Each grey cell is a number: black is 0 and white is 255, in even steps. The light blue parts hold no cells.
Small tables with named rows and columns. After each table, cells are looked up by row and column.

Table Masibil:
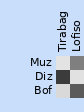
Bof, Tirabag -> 217
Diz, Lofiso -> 225
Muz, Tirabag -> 227
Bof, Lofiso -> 90
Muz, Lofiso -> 127
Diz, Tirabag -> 59
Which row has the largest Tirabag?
Muz

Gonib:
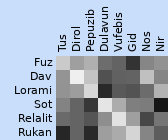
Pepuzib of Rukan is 41
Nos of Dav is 192
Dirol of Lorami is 157
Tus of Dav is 148
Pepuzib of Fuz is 176
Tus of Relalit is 106
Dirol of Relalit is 100
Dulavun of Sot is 229
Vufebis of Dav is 97
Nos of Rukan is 133
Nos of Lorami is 108
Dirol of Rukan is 100
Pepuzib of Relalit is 85

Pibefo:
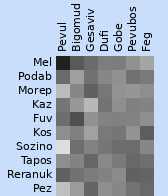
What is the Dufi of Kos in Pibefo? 121
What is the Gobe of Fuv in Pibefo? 129
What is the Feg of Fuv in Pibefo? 143
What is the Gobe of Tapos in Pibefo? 122
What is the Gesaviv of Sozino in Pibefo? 130
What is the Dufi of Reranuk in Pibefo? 130
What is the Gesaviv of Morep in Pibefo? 97
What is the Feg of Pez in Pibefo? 104
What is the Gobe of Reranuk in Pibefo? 139
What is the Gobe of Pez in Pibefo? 135
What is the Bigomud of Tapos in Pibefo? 131
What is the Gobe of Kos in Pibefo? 118
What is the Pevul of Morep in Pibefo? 187

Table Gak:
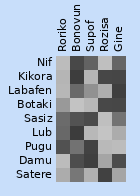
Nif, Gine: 101
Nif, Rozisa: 191
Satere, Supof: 177
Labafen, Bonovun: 105
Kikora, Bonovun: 61
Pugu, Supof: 66

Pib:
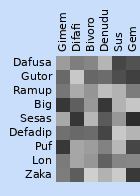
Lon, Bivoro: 151
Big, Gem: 198
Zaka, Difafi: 93
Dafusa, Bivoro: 134
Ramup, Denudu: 190
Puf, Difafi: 166
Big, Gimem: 55
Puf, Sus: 183
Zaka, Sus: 203
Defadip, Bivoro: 108
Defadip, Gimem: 112
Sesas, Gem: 45
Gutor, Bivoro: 103
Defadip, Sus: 200
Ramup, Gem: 124

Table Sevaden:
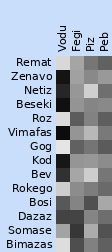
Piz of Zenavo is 137
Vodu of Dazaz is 67
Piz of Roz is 130
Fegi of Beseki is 148
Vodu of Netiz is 38
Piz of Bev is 205
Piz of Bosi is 80
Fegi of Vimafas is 149
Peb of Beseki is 137
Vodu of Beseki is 16
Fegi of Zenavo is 161
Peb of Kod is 140
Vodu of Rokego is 205
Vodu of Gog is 229
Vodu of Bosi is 88
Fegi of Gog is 97

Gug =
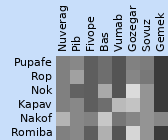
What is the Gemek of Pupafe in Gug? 58
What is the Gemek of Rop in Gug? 58
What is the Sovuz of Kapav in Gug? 148
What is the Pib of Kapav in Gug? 136
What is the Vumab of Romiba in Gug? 84
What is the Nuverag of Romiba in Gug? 128
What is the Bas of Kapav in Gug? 110
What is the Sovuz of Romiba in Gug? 148
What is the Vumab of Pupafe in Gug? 84
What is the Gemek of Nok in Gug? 58
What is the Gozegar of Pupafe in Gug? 129
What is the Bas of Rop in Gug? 110
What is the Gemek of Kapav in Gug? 58
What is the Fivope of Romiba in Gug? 94
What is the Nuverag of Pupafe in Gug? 128
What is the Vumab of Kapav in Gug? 186
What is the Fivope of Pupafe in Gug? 94

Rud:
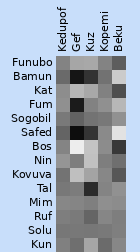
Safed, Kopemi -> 138
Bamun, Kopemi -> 114
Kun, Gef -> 111
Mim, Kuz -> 127
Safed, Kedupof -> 100
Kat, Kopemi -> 129
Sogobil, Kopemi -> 120
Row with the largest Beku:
Safed

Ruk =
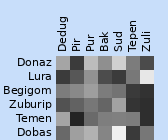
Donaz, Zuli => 75
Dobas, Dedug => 105
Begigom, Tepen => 58
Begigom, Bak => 124
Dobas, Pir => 159
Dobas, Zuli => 119
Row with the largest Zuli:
Lura

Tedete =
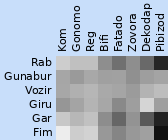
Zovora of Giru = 158
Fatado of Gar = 102
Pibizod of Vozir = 189
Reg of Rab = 192
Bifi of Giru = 167
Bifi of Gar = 141
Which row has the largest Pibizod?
Vozir

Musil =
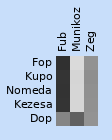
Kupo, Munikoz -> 213
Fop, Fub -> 48
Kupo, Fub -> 52
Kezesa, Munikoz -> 214
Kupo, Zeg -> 142
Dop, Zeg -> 147
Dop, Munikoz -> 96
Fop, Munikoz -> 218
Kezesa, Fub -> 52
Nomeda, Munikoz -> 214
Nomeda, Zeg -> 144
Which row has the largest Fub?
Dop

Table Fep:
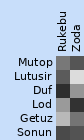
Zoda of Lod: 50
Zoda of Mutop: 85
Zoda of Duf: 149
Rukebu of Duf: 46
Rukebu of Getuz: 185
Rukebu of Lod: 154
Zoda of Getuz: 116
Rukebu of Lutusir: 91
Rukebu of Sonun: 74
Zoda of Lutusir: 220
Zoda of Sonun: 83
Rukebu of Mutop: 120

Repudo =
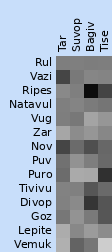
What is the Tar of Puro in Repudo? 108
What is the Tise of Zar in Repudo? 135
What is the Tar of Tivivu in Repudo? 130
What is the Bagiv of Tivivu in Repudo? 86
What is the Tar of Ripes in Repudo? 137
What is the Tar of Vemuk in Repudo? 176

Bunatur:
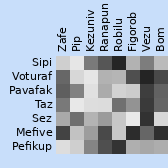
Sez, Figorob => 233
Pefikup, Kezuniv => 133
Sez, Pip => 111
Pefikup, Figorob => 175
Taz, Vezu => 58
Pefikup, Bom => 173
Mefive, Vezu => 102
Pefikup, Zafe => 221
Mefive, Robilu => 200
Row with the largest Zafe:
Pefikup

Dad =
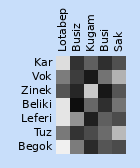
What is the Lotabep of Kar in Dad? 221
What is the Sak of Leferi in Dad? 76
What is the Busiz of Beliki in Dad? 14
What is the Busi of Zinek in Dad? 23
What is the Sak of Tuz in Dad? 185
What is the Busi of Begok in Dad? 85
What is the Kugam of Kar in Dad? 95
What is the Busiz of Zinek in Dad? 38
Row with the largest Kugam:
Zinek

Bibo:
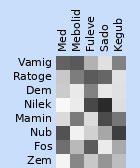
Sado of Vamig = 224
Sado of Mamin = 75
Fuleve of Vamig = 178
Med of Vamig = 98
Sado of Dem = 231
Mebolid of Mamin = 123
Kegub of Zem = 189
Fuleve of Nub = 209
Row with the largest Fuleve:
Mamin

